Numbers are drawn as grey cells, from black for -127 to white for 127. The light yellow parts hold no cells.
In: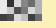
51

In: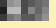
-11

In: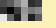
-66

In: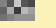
-54

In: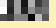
-27

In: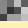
-33

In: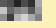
41

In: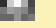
-55

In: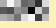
90
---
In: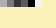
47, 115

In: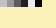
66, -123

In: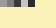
27, -85

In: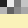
-93, 39

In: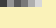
-67, 88

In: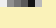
111, 58
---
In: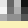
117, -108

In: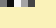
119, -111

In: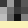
61, -111

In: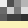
109, -79

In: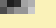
74, -96

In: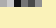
75, -108

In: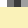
125, -68

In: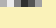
108, -80

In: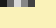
89, -102

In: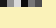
89, -116
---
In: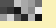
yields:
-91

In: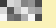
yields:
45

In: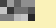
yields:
57

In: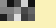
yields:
93

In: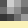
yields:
-58

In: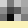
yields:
-117

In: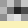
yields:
83

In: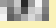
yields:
87

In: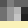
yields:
25

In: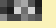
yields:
0
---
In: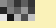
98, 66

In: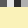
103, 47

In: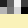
114, 84

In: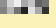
111, 97

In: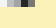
116, 63

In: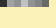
65, 34

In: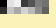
112, 97
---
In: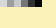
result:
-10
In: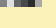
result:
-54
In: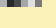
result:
38
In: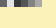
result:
-41
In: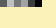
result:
35
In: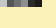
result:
15
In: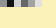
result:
-25
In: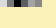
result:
-34
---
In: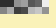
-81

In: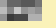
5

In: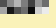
10

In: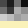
-71

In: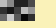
-105

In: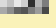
66

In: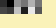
-127

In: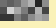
82

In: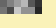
1
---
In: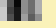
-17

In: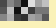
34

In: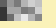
79

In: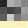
32

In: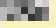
90

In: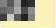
-92

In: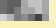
65

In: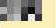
-50

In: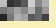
8
